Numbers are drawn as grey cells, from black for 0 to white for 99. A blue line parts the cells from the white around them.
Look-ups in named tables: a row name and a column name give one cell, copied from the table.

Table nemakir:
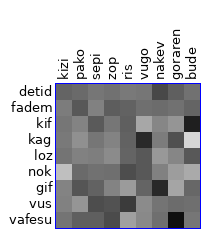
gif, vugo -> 39
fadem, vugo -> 43
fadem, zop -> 36
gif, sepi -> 38
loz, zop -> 54
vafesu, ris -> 62
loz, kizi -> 45
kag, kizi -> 47
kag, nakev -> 48
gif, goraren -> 64
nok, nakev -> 50
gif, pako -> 33
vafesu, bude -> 46
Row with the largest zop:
loz

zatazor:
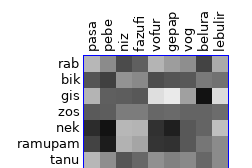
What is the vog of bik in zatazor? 34
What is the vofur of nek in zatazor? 19
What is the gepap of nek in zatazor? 12
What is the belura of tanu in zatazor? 40
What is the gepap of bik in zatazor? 33
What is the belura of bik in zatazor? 47
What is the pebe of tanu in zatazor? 55
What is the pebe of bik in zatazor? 25
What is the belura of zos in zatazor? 39
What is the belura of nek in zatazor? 39
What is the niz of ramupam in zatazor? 69
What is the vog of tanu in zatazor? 53
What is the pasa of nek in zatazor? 17
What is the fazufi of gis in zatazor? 34
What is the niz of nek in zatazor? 71
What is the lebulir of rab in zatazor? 66
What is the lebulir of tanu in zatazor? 54
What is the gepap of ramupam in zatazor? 19

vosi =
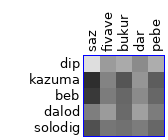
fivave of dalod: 60
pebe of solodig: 40
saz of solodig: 31
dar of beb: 54
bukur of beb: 40
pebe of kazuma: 36
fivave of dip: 60
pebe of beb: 40
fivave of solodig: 46
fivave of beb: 48
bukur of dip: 66
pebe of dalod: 48
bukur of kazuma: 33
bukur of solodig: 44
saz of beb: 22
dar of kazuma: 58
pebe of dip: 67

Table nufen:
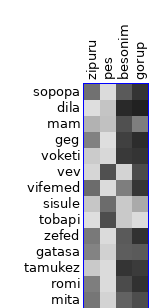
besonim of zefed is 35
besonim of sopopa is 35
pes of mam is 75
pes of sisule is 42
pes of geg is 86
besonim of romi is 29
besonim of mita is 38
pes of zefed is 85
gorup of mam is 49

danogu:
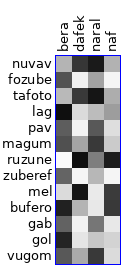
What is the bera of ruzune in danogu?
97
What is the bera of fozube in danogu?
32
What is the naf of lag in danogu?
61
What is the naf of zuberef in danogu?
95
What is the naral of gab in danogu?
46
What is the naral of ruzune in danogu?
49
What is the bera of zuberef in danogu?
39
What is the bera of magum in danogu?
31
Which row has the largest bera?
ruzune

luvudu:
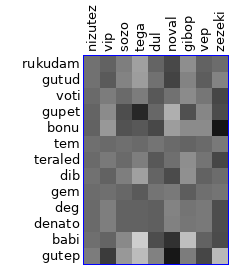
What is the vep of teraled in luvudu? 45
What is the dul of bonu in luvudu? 28
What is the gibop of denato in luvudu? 46
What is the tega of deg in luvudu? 38
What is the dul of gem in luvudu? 45
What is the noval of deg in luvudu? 51
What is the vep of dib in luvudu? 38
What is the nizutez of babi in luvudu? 43
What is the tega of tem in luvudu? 41
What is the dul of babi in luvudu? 30
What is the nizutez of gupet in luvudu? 39
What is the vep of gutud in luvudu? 36
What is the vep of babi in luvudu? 38
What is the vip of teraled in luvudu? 47

